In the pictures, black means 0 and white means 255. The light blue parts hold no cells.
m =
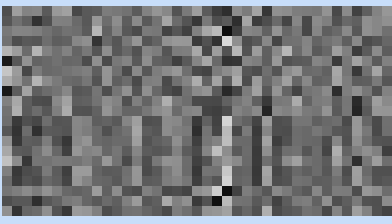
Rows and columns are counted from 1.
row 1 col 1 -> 78
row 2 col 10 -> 151
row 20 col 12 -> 95
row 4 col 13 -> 120
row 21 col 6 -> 83
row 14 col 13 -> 107
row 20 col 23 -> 186
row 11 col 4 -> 108
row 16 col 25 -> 106
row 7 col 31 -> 106
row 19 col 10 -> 156
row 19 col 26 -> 106
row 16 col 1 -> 193
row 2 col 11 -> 109
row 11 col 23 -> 76
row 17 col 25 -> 101
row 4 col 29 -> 112
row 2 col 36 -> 96
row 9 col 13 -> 145
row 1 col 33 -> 147
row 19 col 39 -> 109
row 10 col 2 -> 168
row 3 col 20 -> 129
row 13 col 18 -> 127
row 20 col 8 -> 126
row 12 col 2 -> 58
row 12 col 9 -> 129
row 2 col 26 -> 61
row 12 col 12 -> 89
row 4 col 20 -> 59
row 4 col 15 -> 85
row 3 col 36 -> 88
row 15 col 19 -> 92
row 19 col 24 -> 66
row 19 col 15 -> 128
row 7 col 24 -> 159
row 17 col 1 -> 127
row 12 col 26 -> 68
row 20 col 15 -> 87

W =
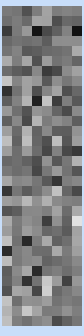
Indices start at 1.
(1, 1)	122
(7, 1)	108
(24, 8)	167
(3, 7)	130
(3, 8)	18
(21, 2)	94
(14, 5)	80
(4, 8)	141
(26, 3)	135
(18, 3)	139
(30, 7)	125
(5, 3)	89
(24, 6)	97
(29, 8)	136
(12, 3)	74
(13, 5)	137
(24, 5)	169
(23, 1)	156
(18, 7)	126
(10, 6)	61
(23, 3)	156
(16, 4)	78
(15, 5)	71
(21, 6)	162
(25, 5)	108
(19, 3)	92
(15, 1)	157
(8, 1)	196
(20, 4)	145
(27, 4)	42
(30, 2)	111
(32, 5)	142
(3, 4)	20
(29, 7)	120
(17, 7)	115
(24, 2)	113
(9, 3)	161
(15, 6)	129
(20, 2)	149
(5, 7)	115

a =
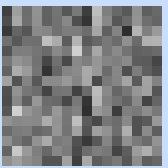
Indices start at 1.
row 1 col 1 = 64
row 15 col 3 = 153
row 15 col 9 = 109
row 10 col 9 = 52
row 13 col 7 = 115
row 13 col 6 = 149
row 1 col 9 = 61
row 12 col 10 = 72
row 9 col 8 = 66
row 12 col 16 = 153
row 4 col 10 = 104
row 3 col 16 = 154
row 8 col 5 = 138
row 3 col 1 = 57
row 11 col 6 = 152
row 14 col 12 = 90
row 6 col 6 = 112
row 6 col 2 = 148
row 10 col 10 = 182
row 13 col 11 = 146
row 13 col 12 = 110
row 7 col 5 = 51
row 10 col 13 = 99
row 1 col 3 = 109
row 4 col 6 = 171
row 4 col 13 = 144
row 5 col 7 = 121
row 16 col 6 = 84
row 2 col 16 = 101
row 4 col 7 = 92
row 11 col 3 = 149
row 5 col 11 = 120
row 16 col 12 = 121
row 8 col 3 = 131
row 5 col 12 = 138
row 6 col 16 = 69
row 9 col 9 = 106

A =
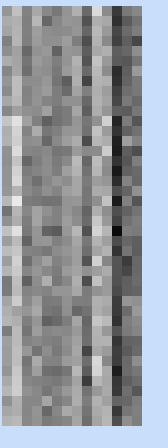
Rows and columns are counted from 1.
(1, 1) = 149
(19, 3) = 137
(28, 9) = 77
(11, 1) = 135
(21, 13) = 99
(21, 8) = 136
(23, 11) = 181
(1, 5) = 136
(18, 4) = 112
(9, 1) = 139
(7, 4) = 146
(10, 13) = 122
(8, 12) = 49
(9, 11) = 157
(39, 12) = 57
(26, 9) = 83
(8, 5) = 151
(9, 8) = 163
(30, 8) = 126
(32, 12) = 50
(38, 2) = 203
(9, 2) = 189
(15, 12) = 28
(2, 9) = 82
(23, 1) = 192
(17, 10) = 182
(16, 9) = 102
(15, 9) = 137
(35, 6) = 121
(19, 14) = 145
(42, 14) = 126
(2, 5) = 103
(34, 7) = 144
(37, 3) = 125
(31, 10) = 174
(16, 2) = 195
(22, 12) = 68
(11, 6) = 116

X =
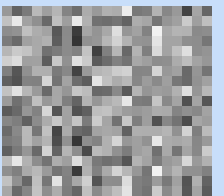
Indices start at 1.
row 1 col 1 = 152
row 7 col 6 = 122
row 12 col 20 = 166
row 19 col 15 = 116
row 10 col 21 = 86
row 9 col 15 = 149
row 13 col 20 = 127
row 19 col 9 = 192
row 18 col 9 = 207
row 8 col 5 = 213
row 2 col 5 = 105
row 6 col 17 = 143
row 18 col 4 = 191
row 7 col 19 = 105
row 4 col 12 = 210
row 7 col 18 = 161
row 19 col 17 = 138
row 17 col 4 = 184
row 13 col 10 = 163
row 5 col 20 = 142
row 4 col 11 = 182
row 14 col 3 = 184
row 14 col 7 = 145
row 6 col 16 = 141
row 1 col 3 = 122
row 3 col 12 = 222
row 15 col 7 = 181
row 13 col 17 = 181
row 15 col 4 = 105
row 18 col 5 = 118
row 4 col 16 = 228
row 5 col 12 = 182
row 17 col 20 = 144
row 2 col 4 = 144
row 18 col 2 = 145
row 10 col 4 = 191
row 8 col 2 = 82
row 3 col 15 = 130
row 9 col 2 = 225
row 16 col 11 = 111

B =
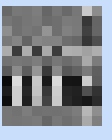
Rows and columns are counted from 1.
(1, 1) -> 104
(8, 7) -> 21
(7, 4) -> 150
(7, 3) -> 93
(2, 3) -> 118
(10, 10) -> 43
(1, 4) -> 125
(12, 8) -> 118
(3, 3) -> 120
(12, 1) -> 118
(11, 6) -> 113
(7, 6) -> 138
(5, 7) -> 175
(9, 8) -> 33
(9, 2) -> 206
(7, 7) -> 87
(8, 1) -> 10
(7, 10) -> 95
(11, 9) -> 182
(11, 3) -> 125
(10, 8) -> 31
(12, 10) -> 127
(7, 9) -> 122
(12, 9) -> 169
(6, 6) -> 119
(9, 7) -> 37
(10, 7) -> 41
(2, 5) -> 107
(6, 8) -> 117
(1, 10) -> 140
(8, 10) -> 92
